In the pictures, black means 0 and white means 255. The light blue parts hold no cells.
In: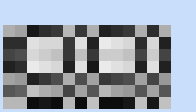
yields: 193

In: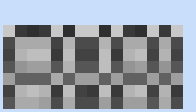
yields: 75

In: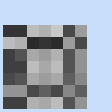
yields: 147

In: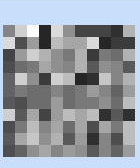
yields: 155

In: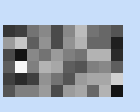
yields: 19

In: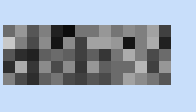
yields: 86
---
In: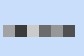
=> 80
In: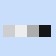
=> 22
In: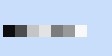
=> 248
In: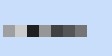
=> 117
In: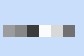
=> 113
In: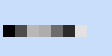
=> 226
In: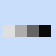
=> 10
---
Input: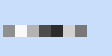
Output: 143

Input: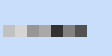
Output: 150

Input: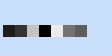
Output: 94

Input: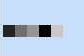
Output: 111

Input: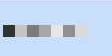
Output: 167

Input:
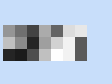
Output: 149

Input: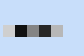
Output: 132

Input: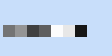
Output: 116

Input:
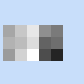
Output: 166
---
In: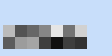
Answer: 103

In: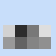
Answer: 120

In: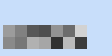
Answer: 87

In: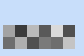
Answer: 186

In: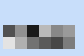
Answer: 26

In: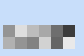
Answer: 188
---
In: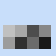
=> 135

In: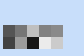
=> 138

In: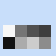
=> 62

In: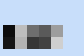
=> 157

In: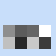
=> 255

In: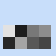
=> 141

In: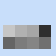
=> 47

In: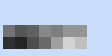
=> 148
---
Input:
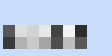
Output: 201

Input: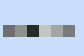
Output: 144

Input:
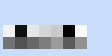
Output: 103

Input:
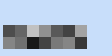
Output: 24

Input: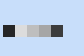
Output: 38

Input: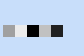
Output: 160
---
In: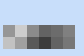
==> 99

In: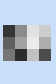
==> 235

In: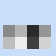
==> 63

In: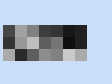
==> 14

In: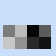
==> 41

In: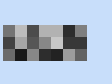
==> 56

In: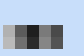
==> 134

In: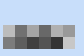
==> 52
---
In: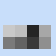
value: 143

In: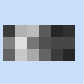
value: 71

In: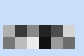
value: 109

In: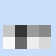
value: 216

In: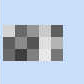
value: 179

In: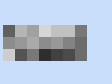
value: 108

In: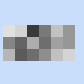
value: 151
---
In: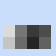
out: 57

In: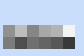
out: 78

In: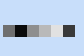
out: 57

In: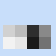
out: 46

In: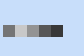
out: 87

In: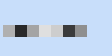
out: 59

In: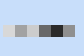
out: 104
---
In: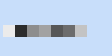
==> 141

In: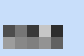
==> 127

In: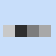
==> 124

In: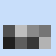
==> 55

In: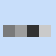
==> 50

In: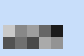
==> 73
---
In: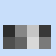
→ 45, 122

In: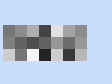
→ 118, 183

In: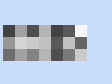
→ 66, 202

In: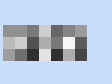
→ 145, 70

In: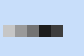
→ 198, 61

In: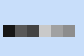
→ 22, 141

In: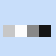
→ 199, 21

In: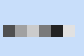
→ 80, 225

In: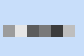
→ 156, 190
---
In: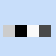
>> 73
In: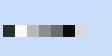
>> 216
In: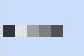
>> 82
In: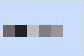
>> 150
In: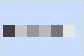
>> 230
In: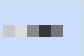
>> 119
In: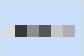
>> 174
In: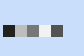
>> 83
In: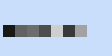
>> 162
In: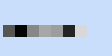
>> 216
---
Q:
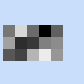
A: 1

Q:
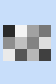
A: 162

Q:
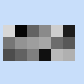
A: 206

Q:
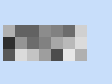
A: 108

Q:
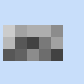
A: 174

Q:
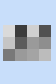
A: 208
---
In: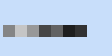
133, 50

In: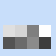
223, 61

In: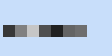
55, 110

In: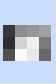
57, 103

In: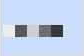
236, 56

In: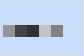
149, 130
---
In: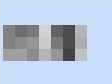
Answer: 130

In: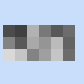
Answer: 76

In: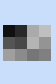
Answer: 16

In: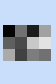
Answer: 5

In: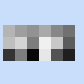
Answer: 180

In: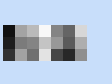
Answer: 17

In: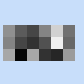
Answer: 144

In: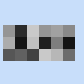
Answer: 149

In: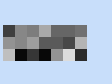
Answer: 63
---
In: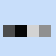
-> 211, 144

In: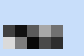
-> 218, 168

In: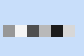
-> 244, 215

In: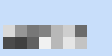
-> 241, 229

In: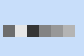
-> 230, 180

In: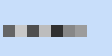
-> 200, 189

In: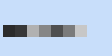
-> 199, 177
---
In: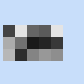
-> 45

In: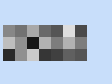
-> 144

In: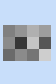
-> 139

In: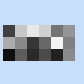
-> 93

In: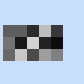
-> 200

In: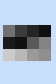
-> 184

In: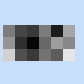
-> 80
